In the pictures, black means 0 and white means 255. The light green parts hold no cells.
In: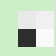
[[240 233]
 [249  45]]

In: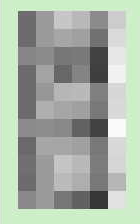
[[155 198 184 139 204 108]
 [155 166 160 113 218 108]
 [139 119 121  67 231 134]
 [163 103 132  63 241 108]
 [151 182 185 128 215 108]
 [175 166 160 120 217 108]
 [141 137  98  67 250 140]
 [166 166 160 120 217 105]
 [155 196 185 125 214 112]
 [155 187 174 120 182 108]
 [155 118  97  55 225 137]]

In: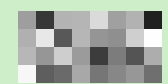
[[ 55 179 181 218 160 178  32 158]
 [232  88 182 149 143 207 254 176]
 [150 206 155  60 124  84 173 183]
 [ 94 106 168 118 135 151 111 247]]

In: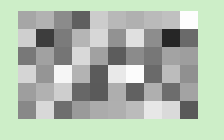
[[178 139  95 204 184 176 186 192 253 166]
 [ 61 123 181 215 146 224 141  38 106 207]
 [161 117 217 161  92 139 119 163 158 120]
 [149 246 179  91 233 252 106 188 144 213]
 [177 206 103  90 174  97 175 109 163 158]
 [216 110 154 171 175 187 231 218  89 136]]

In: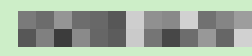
[[108 149 109 104  87 206 144 137 209 113 133 157 122]
 [128  60 138 102  92 202 117  71 109 152 102 209  87]]

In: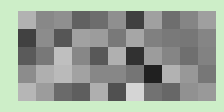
[[136 143  97 109 143  64 160 110 133 159 178]
 [140  86 161 156 121 166 128 121 119 133  65]
 [120 191 135  88 176  49 156 133 111 130  90]
 [175 186 162 135 135 117  32 178 152 119 140]
 [156 106  94 175  80 213 114 103 145 153 182]]

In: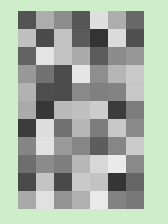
[[173 141  86 223 173 104  84]
 [ 75 194  91  51 219  80 192]
 [228 195 171  92 140 151  99]
 [114  76 229 142 181 201 152]
 [ 78  76 138 128 131 199 178]
 [ 55 185 192 204  60 124 170]
 [221 113 182 125 200 138  60]
 [225 154 134  93 134 203 133]
 [139 126 183 215 234 137 110]
 [196  73 201 195  53 102  74]
 [225 147 176 233 130 120 169]]
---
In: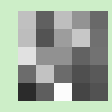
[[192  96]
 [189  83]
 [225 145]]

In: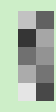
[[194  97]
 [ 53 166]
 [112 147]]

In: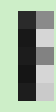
[[ 42 138]
 [ 24 214]
 [ 28 130]]

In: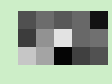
[[ 80 108]
 [ 60 146]
 [198 164]]

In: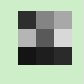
[[ 46 132]
 [181  89]
 [ 20  30]]

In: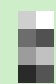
[[207 255]
 [109  81]
 [156 193]]
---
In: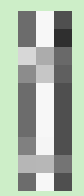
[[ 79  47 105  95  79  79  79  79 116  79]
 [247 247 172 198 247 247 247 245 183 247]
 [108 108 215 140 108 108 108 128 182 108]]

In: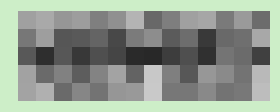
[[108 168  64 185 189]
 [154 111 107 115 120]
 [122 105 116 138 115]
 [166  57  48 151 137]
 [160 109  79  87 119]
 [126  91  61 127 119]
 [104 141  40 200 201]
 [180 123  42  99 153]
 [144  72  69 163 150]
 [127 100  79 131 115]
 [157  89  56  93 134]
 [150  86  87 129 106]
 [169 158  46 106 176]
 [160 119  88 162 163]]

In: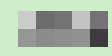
[[115  60]
 [195 145]
 [115 141]
 [109 139]
 [203 150]]

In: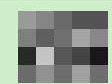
[[ 83 136  24 110]
 [ 83 164  68 160]
 [105 111  87 110]
 [133  95 196 145]
 [154 127  41 107]]

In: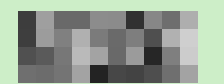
[[174 207 204 163]
 [110 177 127 111]
 [135  79  38  78]
 [ 49 126 155  67]
 [139 106 105  71]
 [140 123 163  35]
 [105 176 186 163]
 [105 128 119 116]
 [159 156  90 108]
 [ 61  62  80 111]]

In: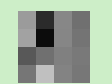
[[112 116 121 119]
 [135 134 128 131]
 [ 43  12 112 192]
 [155 162  88 118]]
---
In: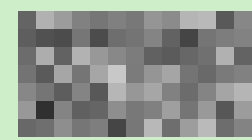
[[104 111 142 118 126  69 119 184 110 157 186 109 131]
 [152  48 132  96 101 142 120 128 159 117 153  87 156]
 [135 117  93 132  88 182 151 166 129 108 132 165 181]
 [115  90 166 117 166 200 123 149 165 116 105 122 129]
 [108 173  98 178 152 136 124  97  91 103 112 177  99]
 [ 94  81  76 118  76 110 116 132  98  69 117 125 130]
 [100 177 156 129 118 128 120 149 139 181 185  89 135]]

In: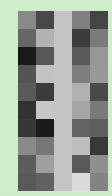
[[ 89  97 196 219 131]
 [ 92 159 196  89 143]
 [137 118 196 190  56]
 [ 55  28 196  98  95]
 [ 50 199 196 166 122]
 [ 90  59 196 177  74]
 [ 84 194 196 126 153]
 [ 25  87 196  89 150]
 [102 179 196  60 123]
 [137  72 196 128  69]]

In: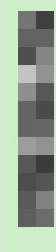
[[ 94 108]
 [ 90 130]
 [ 77  85]
 [ 87  60]
 [156 146]
 [101 102]
 [101  75]
 [143  87]
 [195 146]
 [ 78 133]
 [ 98  99]
 [117  63]]

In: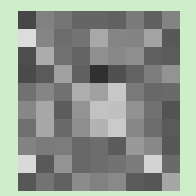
[[ 87 115  97 140 129 137  91  86 166]
 [217  89 147 103 109 114 123 211 106]
 [130 123 124 103 109  91 153 136  87]
 [111 167 106 142 179 202 135 108  90]
 [135 167  92 147 194 192 146 113  83]
 [113 133 113 173 160 199 121 104 106]
 [ 74  90 160  96  48  80  99 125 147]
 [ 78 172 113 101 144 136 142  96  92]
 [220 133 109 115 168 133 132 163  88]
 [ 71 129 117 101 101  97 122  96 131]]

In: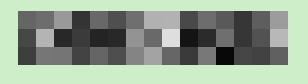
[[ 62 118 117  67 101  78 132 163 102  58 120   8  70  66  96]
 [ 71 180  40  59  36  40 147 105 222  20  43 111  54  82 184]
 [101 109 153  52 104  79 111 177 178  73 109  89  54  94 156]]

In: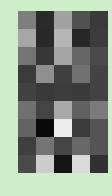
[[ 74 205  21 218  50]
 [ 63 116  69 103  85]
 [ 98  10 236  60  84]
 [112  68 169  97 123]
 [ 65  57  61  58  67]
 [ 59 143  63 114  67]
 [116  55 165 101  74]
 [166  41 181  39  60]
 [126  42 161  81  58]]
